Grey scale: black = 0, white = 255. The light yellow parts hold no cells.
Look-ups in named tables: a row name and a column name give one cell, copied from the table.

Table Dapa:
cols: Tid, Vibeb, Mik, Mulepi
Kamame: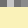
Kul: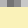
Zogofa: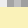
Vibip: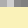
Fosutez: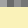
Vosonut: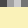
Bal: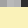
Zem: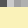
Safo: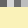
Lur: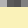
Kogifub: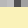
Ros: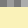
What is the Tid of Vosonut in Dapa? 72
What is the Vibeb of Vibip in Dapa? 207
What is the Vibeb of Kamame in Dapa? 198
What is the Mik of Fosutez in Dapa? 143
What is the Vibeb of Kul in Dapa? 116
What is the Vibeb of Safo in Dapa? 214
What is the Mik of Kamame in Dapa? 117
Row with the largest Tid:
Zogofa

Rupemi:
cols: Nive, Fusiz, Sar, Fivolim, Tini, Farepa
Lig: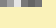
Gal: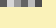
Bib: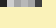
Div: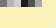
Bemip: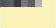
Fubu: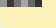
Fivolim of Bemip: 119
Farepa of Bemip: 179
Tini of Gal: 188
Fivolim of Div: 27
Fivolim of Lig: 120
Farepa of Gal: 78
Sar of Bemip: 59
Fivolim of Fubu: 166
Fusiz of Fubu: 58
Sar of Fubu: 115
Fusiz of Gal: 214
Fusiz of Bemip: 92
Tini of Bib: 164
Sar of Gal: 155
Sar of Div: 206
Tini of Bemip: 94
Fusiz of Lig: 164
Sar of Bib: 164

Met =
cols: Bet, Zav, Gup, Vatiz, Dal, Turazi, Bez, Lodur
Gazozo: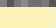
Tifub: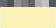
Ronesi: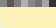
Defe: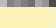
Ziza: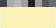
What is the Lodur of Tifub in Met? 85
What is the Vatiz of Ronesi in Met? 177
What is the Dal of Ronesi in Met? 135
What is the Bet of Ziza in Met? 67
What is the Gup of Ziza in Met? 183
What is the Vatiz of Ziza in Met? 159
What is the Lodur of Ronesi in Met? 50
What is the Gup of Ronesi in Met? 126
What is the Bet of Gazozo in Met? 128
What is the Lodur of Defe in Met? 76
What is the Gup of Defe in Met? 146
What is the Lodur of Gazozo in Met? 87
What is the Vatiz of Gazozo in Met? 137
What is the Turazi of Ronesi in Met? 116
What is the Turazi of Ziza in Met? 159
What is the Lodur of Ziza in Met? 108
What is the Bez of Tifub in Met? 194
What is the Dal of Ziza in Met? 31

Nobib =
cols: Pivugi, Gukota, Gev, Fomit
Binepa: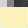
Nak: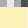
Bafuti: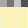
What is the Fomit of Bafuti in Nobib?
82
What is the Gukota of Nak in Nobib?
235
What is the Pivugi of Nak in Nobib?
174
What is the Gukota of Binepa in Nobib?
131
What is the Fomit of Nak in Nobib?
78
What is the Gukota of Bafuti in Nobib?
118
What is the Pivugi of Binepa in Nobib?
213
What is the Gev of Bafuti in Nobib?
197
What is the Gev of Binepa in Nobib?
53
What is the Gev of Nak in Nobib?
167
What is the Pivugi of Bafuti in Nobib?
169
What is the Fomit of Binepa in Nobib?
62

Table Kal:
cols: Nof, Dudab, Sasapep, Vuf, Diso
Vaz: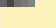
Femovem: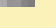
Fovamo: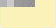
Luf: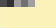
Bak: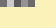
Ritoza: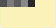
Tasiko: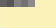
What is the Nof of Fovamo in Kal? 179
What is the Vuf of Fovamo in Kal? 151
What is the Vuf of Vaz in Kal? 120
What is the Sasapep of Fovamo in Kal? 154
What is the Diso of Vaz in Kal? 130
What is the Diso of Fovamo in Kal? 147
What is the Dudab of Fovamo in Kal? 203
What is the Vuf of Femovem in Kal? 133
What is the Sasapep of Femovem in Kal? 150
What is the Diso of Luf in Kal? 160
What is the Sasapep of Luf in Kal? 160
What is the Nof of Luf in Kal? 76
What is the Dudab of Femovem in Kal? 148
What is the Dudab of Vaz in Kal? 69
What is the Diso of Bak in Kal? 107
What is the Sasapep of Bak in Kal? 90
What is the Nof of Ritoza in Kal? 80
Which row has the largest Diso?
Luf

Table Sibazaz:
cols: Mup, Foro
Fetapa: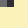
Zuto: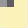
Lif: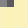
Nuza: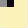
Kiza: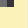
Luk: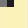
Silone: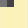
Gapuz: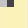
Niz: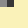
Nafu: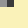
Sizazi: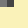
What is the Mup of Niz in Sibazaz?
139
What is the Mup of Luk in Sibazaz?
120
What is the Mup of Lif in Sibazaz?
133
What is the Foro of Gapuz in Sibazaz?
68
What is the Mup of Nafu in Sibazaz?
148
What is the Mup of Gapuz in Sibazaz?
196
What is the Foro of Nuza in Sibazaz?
10
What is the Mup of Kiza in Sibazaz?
111
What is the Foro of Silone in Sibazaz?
67

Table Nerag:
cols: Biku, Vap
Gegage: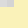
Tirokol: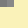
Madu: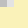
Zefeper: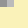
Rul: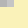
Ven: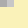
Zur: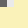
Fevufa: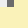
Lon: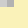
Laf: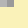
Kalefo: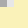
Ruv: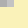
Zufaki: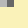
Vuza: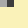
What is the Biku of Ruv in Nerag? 175
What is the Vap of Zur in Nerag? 234
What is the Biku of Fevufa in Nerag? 238
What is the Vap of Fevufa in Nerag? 107
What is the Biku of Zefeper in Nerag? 148
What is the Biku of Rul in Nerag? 181
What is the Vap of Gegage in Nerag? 212
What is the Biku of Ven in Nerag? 172
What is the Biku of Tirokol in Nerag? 123
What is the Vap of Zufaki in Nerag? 103
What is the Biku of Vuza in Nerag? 169
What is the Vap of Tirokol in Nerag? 136
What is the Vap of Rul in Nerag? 197
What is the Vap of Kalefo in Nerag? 231
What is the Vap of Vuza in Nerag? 61
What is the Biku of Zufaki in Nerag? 184
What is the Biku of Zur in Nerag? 100

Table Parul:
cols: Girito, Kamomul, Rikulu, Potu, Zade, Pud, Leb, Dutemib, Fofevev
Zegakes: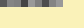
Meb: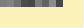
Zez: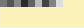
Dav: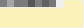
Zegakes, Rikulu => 128
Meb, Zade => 70
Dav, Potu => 123
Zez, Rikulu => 136
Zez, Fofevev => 221
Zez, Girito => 119
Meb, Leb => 100
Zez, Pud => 188
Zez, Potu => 43
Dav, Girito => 127
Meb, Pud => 124
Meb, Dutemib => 140
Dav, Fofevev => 240
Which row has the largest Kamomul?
Dav

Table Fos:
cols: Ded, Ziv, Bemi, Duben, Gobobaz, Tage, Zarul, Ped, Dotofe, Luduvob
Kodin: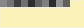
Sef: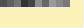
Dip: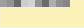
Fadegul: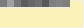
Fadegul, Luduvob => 127
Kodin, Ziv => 115
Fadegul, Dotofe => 132
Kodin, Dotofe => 147
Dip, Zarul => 107
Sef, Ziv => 96
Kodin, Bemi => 63
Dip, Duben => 205
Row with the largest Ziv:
Fadegul

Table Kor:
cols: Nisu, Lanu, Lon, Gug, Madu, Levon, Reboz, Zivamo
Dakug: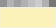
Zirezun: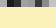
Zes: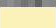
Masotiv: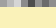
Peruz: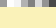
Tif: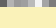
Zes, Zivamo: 133
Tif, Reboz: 165
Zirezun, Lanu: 28
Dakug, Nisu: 146
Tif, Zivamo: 124
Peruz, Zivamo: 72
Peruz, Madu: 128
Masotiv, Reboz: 107
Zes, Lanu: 142
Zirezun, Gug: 159
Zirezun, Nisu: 174
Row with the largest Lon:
Peruz

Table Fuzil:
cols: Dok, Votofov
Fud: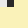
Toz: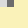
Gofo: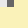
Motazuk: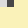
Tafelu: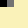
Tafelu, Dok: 0
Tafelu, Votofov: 115
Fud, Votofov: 41
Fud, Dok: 234
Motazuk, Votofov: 71
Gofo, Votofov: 102
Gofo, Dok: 233
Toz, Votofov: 108
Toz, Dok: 219
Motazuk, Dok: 220

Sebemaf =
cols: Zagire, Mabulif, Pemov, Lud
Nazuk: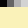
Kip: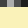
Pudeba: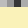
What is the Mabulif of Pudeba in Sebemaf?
149
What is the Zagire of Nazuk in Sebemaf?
5
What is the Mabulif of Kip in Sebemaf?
173
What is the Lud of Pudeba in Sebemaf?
171
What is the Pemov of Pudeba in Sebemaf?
54
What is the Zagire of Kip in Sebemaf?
64
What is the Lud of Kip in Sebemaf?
30
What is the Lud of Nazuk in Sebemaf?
211
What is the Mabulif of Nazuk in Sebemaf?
101
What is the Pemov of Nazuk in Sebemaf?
179
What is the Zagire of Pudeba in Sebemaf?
188

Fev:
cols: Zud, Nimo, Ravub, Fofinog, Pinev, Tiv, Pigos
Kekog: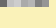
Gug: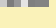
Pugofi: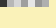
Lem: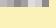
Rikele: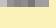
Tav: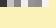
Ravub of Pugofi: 214
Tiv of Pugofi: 149
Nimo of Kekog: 195
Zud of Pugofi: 52
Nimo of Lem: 173
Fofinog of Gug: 228
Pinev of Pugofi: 230
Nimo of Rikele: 147

